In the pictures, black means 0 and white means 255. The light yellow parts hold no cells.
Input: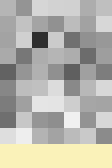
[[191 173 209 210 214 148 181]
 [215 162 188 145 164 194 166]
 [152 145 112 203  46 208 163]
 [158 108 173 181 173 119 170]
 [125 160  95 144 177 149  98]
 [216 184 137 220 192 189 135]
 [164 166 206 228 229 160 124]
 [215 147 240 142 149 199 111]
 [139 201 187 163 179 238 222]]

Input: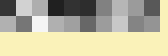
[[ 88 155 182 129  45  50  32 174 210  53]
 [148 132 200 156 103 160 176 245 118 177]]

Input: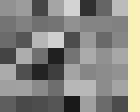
[[187 100  48 210 165  70 155 146]
 [129 132 132 145 115 111 130 116]
 [133 104 153  76 208 182  86 107]
 [166 144 170 115  32 112 173  67]
 [146 140 133 164  62  35  78 170]
 [164 140 184 183 110 138 161 159]
 [ 76 107 159  25  86  77  73  94]]

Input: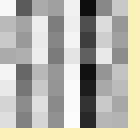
[[199 136  12 241 159 170  91 248]
 [152 220  79 238 125 237 164 186]
 [160 207  62 244 133 232 153 201]
 [140 233  96 228 123 237 175 171]
 [195 149  17 247 151 185 103 243]
 [187 169  28 250 149 199 119 232]
 [167 201  51 250 137 223 141 212]
 [179 182  40 252 144 213 130 222]]

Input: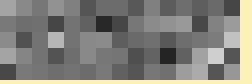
[[ 70 105  94 110  92 128  88 107 107  86 127 147 119 138 165]
 [156 130  71 153 147 139 118  69  41  97 115  70 113 109 122]
 [194 123 116 111  87 113 106  95 140 137 114 181 115  80 139]
 [ 86 207 162  96  35  98  79 117 118 138 110  84 114 132 164]
 [150  85 171 158 113 118  86  97 121 108 115 110 117 121  71]]

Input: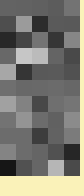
[[115  92  96  98  99]
 [ 89  90  44 155  78]
 [134  54 116  69  40]
 [ 73 100 187 198 104]
 [ 81  90  89  53 167]
 [103 107 105 104 111]
 [117 111  72 130 161]
 [139  97 108 148 115]
 [123  98  61 108 108]
 [ 38  81 101 108 132]
 [ 74 182 102  81  22]]

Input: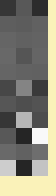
[[ 44  88  54]
 [ 97  92  94]
 [ 99  97 101]
 [101  85 104]
 [ 97  98 101]
 [ 58 132  71]
 [ 83  78  86]
 [ 77 182  54]
 [249  37  88]
 [110  97 105]
 [195  37 205]]

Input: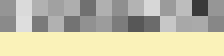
[[150  57 189 155 215 179 143 176 112 174 161 177 218 149]
 [135 170 168 199 107  87 124 156 145 115 177 122 222 138]]

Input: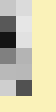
[[219 199]
 [230  88]
 [225  20]
 [180 128]
 [184 185]
 [ 81 207]]
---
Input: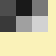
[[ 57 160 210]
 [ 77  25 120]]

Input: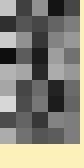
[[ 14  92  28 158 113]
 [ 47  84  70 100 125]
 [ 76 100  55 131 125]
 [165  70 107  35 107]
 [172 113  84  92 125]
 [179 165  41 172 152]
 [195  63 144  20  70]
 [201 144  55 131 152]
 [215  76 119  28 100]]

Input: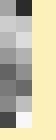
[[ 71 246]
 [ 99 143]
 [122 106]
 [136 189]
 [150 177]
 [164  42]
 [183 219]
 [204 197]]

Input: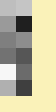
[[114  86]
 [127 141]
 [154  31]
 [176  63]
 [190 197]
 [247 107]]

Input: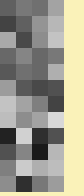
[[ 34 209  47  81]
 [ 67  96 148 183]
 [ 81 133  26 183]
 [ 88 112 104 175]
 [ 96 120 112 163]
 [104 133 104 120]
 [127 203 175 189]
 [141  47 120 156]
 [156  88  73  81]
 [169  73 141 195]
 [189 141 163 216]
 [195 163 127  67]]

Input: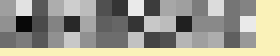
[[109 124  88 145 200 145 109 109 194  68  80 181 159 173  95 152]
 [145   8  74 131  40 167  95 102  52 200 188  32 137 137 117 234]
 [159 226  88 173 206 188  80  52 234  60 167 159 124 220 117 131]]

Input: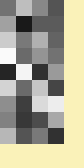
[[ 37 244  49 154]
 [114 190 136  84]
 [129  56  76 168]
 [142  62 218 237]
 [161  25  91  91]
 [183  84 121  49]
 [204 121 176  99]
 [211 106 197  69]
 [250 106 148 114]]
